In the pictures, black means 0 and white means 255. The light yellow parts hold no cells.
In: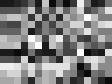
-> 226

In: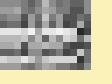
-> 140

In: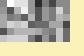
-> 138

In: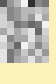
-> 184

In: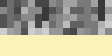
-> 150

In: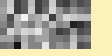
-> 109
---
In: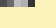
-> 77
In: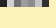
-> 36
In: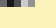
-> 107
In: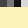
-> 66
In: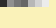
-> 43
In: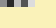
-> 142
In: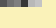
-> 84
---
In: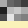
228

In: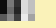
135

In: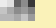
183

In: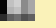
97

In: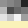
199

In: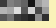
115

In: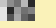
86
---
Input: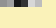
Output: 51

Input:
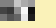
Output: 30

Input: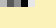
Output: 88

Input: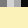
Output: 122

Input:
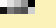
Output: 20

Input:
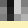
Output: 30

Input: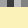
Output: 130

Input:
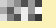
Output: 67
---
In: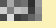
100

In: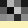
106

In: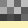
104

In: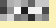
187

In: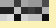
59

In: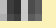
48
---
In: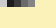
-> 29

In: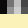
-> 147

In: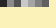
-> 139

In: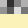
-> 90

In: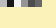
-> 24

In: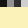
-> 146

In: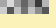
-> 86
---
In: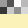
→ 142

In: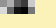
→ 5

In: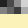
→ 60

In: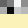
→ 200

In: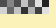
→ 63

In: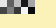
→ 244

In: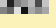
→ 142

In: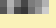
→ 151

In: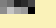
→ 153

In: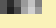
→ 207
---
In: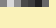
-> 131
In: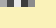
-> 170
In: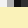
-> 243
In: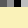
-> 89
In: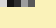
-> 215
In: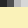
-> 38
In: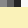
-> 137
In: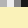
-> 180
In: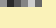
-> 149
